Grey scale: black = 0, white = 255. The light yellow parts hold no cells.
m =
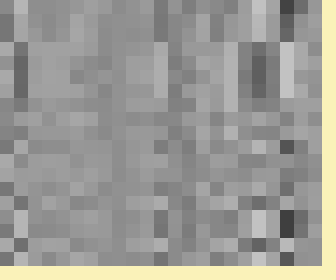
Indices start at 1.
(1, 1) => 137
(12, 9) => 142
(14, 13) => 133
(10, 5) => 152
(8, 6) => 146
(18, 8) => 149
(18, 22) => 149
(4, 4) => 161
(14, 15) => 165
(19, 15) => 158
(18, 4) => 162
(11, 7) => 150
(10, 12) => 150
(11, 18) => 156
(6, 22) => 152
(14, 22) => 151
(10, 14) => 139
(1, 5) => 145
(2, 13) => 135
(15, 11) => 162
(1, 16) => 137
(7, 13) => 125
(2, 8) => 142
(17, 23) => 158
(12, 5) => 157
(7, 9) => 146
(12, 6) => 146
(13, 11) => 155
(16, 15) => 140
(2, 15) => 164
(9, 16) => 133
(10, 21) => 154
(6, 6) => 136
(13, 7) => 159
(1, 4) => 142
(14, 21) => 111
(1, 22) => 109
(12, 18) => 134
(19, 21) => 87

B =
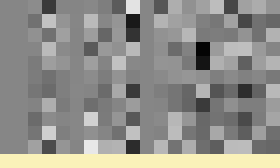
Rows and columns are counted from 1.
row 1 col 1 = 134
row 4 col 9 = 145
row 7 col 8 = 107
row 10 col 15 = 105
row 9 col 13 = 183
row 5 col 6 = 134
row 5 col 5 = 148
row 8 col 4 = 174
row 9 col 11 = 134
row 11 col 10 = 44
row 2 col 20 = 103
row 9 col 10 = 88
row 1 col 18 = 161
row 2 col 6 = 134
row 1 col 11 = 134
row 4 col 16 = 155
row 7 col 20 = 185
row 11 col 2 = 134
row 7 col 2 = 134
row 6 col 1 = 134
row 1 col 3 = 140
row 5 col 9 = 193
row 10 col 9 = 113
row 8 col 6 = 134
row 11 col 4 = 76
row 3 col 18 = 147
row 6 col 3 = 124
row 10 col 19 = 159
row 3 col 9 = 152
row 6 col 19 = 135
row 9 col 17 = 108
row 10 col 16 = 168
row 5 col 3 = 123
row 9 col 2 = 134
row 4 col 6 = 133
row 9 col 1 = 134
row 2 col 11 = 134
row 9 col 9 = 149

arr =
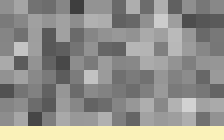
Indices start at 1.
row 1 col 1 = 144
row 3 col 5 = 161
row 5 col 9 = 134
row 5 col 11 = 171
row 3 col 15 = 105
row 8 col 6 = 135
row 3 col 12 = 160
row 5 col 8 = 156
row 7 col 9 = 120
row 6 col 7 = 194
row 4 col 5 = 95
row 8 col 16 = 170
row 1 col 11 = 108
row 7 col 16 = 100
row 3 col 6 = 106
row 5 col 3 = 147
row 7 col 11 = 127
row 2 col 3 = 160
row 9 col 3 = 70
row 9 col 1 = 141
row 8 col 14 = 210
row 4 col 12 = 127
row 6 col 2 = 162
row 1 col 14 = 143
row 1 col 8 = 147
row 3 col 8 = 146
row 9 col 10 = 101
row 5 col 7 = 122
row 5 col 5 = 72
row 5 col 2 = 91
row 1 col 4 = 109
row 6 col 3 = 137
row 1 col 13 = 96
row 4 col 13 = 184
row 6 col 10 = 123
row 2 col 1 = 122
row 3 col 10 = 146
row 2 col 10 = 103

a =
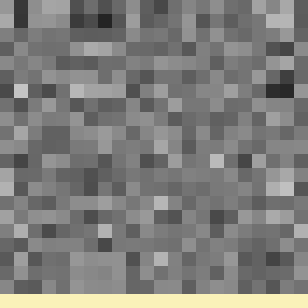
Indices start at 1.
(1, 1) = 151
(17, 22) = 177
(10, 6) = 136
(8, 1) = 113
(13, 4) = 122
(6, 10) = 105
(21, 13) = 138
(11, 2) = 137
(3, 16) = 145
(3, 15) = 113
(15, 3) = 103
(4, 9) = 139
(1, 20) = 134
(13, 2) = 105
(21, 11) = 104
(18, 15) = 115
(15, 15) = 123
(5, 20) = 148
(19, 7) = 141
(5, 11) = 123
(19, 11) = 133
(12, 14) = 117
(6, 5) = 138
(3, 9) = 99
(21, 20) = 86
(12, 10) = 130
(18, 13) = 112
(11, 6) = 122
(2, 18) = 111
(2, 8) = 36
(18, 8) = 72
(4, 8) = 164
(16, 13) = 83
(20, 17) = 139
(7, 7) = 163
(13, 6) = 97
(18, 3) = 138

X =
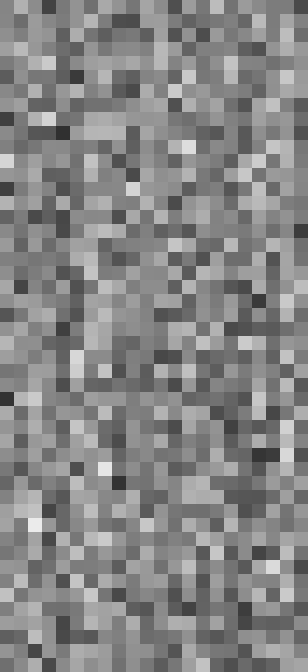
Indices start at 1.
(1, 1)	133
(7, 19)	99
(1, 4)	67
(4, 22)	152
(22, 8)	159
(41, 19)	169
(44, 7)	167
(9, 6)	117
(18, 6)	161
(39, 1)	131
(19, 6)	172
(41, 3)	99
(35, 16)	109
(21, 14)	180
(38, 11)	199
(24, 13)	173
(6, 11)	132
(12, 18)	168
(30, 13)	137
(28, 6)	160
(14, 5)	79
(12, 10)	119
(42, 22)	114
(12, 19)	204
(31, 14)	166
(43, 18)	141
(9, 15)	126
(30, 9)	107
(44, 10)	94
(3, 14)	146
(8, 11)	159
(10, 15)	98
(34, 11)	116
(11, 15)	110
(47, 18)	84
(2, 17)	128
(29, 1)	51
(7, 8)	146
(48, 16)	100
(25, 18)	203

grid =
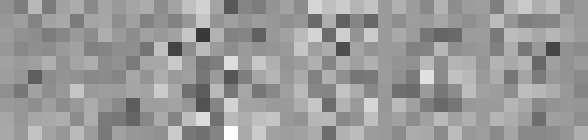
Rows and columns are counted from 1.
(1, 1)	145
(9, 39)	109
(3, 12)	153
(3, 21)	162
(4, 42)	140
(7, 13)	169
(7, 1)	143
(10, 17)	254
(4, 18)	154
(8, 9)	137
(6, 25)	143
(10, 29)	139
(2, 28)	155
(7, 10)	165
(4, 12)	192
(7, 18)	166
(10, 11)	149
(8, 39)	137
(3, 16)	178
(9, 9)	120
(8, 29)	186
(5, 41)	146
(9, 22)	147
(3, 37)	187
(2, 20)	151
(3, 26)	148
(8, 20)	154
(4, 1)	151
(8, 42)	149
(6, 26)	117
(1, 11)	172
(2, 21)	144
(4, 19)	146
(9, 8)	123
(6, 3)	94
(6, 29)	144
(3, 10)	141
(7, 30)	107
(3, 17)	130
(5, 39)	103

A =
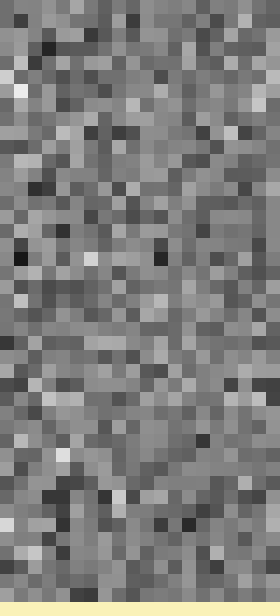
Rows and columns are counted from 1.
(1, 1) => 111
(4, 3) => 95
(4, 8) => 114
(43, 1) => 159
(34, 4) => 143
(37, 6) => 160
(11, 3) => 108
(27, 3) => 106
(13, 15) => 145
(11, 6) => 160
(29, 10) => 106
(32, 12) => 137
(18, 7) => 124
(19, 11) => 144
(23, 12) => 151
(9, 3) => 105
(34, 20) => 129
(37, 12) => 109
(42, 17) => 118
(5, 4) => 112
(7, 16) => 151
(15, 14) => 146
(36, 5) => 55
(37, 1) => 140
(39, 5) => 119
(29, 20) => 68
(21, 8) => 113
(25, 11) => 127
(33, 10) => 122
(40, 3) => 198
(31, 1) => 120
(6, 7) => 79
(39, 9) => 117
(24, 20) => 99
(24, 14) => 146
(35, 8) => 152
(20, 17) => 129
